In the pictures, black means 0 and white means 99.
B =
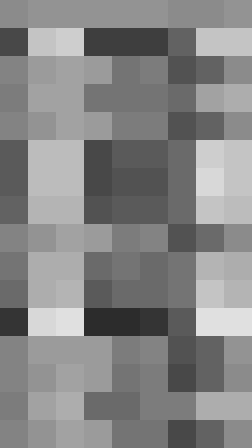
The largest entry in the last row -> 63
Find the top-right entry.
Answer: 57
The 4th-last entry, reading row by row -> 45
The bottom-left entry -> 51
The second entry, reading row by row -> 57
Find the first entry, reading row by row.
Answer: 54
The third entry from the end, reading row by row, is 28
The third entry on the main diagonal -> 63
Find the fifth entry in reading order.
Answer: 57
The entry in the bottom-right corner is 54
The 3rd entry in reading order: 57
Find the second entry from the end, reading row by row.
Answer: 38
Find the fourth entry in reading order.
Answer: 57

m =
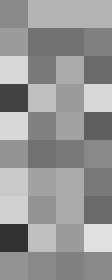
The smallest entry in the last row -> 50
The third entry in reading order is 70
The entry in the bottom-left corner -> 57
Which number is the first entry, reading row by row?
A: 53
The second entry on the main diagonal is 44
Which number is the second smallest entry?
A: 26
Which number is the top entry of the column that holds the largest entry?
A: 70
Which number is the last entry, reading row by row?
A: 53
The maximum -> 87
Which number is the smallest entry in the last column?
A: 37
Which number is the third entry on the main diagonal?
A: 66
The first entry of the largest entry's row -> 19
